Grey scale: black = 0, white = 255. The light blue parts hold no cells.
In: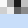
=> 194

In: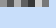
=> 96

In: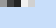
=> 240

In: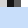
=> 254

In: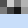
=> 179

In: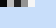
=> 147

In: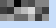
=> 91

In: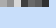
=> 63
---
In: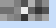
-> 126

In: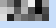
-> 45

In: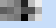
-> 118

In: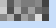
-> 148

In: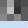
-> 63

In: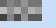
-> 118

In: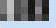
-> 81
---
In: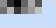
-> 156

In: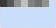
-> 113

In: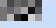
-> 208

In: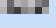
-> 51

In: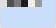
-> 238

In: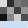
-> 205

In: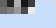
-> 74
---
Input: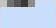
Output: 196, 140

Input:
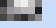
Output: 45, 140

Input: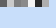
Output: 97, 174

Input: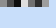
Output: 142, 157

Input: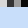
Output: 215, 8

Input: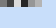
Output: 122, 180

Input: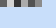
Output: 97, 139
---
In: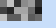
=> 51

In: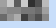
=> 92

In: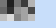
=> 117

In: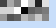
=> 122

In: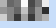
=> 118

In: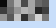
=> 180

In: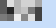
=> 181

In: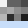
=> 98
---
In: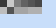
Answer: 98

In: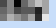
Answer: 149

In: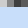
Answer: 134

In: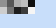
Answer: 175

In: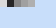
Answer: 135

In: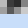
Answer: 60

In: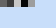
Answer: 199

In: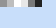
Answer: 231
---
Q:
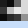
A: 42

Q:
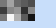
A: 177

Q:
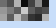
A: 52

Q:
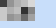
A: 161

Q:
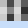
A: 59

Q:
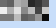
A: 108

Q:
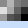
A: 84

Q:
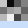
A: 240

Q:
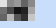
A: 85

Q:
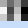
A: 96
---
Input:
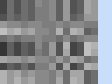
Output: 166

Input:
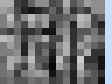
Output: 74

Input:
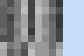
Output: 153

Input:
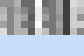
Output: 62

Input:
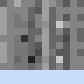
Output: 89

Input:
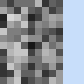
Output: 97
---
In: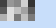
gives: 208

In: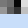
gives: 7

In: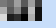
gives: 159

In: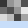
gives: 177

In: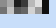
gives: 223

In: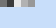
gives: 178

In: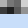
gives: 103

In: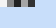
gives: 165

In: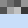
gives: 81
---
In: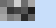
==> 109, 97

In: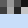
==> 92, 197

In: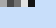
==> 169, 18

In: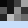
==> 7, 106

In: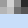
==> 157, 85

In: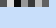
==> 84, 97

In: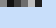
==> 136, 31
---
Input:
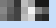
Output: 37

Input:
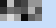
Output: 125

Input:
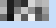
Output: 129

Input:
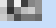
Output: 106

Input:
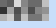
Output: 178

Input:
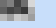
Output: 158

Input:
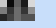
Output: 82

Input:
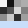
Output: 158

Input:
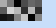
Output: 131

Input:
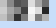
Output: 178
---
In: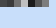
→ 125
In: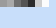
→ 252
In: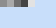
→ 226
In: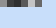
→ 104
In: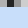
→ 206
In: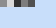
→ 80
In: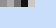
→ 200
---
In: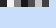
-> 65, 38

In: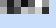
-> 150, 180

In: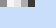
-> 57, 142

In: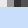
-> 82, 234

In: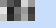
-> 154, 197

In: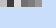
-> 151, 192
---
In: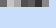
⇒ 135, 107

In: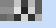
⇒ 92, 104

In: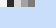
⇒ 123, 245

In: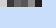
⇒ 32, 208

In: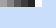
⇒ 251, 162

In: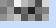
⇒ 213, 144
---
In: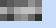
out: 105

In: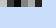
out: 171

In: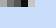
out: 15

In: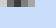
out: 127

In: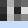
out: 107

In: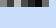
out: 8
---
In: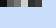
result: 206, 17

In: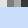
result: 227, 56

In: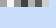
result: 244, 66

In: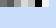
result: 243, 5

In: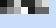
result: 249, 16

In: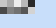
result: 237, 41
